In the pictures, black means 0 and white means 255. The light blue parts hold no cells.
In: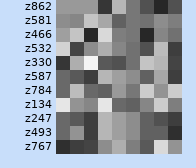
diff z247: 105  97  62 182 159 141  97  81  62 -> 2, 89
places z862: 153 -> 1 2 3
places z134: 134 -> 3 7
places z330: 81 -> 5

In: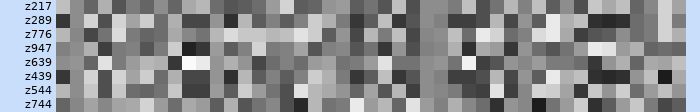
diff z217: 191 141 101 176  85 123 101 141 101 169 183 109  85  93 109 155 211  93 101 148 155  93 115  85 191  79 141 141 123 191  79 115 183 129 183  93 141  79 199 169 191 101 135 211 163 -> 35, 191
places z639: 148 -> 2 12 14 28 33 40
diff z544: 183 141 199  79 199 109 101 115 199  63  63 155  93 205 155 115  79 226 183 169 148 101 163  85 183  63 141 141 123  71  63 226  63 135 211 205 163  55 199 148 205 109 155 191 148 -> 28, 135
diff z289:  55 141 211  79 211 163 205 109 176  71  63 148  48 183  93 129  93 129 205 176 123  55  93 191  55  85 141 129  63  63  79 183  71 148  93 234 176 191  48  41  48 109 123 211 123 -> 11, 71

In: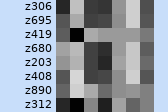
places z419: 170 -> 3
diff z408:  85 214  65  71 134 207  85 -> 5, 142
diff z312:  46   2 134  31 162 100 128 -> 1, 38
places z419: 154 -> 4 5 6

